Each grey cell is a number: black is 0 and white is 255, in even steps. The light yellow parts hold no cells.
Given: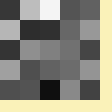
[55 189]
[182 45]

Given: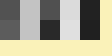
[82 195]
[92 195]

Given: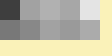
[62 162]
[120 136]

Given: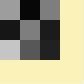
[157 7]
[22 126]

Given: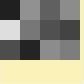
[32 145]
[222 119]

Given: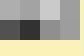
[174 163]
[81 50]

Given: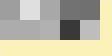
[158 223]
[172 172]

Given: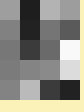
[158 30]
[129 34]

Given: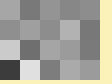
[166 121]
[143 159]
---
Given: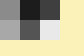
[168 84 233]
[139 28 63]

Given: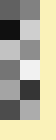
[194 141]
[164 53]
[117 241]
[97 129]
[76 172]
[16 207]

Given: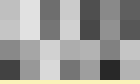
[197 225 117 209 72 145 87]
[191 225 110 203 79 137 95]
[137 166 209 173 179 129 197]
[66 152 217 117 158 40 179]

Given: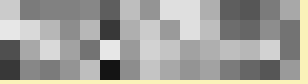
[231 217 183 141 183 56 175 203 154 223 190 109 102 141 115]
[203 123 129 129 135 94 190 148 223 223 175 94 86 123 168]
[79 168 217 162 115 231 154 210 196 162 175 190 183 210 115]
[56 135 123 148 190 20 141 196 168 148 162 123 102 86 154]

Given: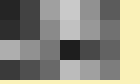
[174 145 119 30 72 98]
[58 79 105 187 160 125]
[45 66 138 193 152 113]
[37 66 160 201 145 91]

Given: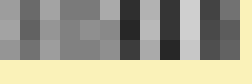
[163 98 149 129 143 137 39 185 53 207 73 92]
[157 106 163 122 122 170 47 178 53 207 67 114]
[149 114 157 129 129 143 60 170 39 199 79 98]

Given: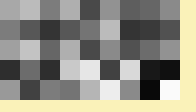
[168 187 124 175 73 146 94 102 138]
[160 195 102 175 73 138 81 108 146]
[153 65 124 116 181 237 138 9 250]
[124 87 52 87 116 187 52 58 81]
[46 108 46 201 230 65 217 24 16]
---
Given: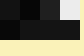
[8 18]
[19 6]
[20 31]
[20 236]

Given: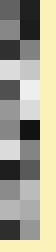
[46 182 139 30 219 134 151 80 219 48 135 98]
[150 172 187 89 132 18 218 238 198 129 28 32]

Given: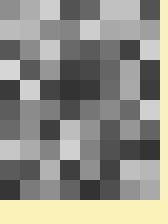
[54 91 198 106 93 59 214 87 187 142]
[123 82 171 141 139 208 89 139 183 173]
[143 178 132 63 126 68 150 200 138 206]
[99 63 208 189 74 51 64 105 132 83]
[51 144 130 146 118 57 72 91 205 102]
[79 66 81 87 138 106 101 114 169 193]
[146 191 65 150 106 169 167 65 173 193]
[169 183 52 100 208 61 66 207 159 83]

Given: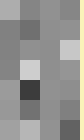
[161 152 155 132 130 129 173]
[182 114 60 206 144 112 133]
[146 143 145 143 142 143 145]
[98 128 142 149 199 145 134]

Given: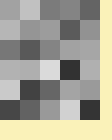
[71 202 178 119 182 162]
[98 66 175 89 149 193]
[153 102 218 132 156 123]
[209 164 50 162 91 132]
[52 154 176 166 146 100]

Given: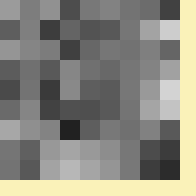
[115 117 167 106 74 92 149 94 155]
[88 96 143 133 115 112 133 127 125]
[163 152 131 66 58 89 124 61 145]
[183 165 33 80 137 134 64 100 77]
[165 153 94 79 94 112 103 83 120]
[149 141 120 89 90 104 118 88 130]
[120 119 112 116 119 118 114 118 115]
[61 76 129 165 153 131 127 163 108]
[44 60 89 195 211 161 101 205 65]

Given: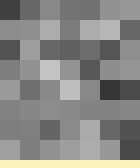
[159 125 130 154 125 83 140 64]
[126 127 135 111 146 158 143 103]
[145 101 140 137 195 103 172 136]
[157 139 137 190 147 96 124 116]
[173 170 131 136 88 108 172 113]
[152 102 131 54 141 85 183 146]
[72 81 135 74 150 142 103 152]

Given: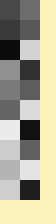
[206 180 204 235 101 122 145 11 57 72]
[30 228 96 17 219 93 49 211 88 109]
